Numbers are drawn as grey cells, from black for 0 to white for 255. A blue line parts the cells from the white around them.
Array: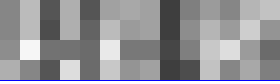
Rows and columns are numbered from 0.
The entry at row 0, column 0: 134
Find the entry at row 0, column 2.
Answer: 85
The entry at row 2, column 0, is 141
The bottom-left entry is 175
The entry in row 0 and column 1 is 187
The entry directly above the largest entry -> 187
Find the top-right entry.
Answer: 194
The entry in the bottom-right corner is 127
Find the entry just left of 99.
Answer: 175
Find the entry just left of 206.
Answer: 155
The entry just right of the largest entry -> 114
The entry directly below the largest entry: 134
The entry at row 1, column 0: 134

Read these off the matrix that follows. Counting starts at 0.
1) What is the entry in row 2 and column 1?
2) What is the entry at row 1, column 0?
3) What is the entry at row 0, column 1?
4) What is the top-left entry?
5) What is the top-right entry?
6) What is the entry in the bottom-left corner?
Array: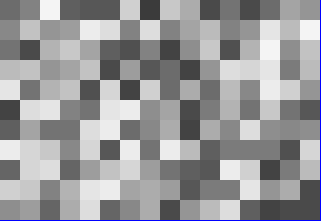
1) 74
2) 136
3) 130
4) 108
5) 149
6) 142

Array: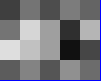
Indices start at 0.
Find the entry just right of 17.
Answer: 70
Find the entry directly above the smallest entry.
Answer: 47
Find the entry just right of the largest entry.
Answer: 193
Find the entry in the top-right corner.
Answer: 100
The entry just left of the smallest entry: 159
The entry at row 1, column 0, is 116

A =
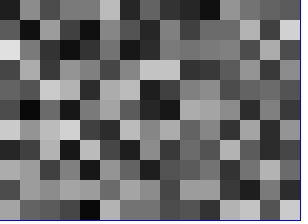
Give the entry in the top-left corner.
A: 30
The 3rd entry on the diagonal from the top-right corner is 76
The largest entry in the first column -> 224
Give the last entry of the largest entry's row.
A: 76
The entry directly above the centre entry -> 30
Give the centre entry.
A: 38
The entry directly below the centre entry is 134
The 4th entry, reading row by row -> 122
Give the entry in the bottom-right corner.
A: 202
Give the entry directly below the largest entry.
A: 70
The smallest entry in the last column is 44
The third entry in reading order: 76
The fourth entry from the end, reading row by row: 179
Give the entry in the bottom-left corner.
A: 164
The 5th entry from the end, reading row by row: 51
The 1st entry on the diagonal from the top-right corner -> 91
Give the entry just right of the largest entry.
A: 122
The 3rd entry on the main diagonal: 51
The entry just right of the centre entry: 23
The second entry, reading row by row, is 140
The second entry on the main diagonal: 16
